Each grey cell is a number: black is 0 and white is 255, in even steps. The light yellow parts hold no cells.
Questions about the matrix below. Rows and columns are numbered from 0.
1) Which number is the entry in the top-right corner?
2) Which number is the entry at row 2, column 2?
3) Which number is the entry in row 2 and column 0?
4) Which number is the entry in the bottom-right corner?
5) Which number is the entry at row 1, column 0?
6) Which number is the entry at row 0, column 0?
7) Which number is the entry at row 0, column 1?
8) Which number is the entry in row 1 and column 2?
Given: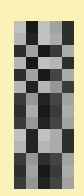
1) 46
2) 25
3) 46
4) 162
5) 181
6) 192
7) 25
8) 192
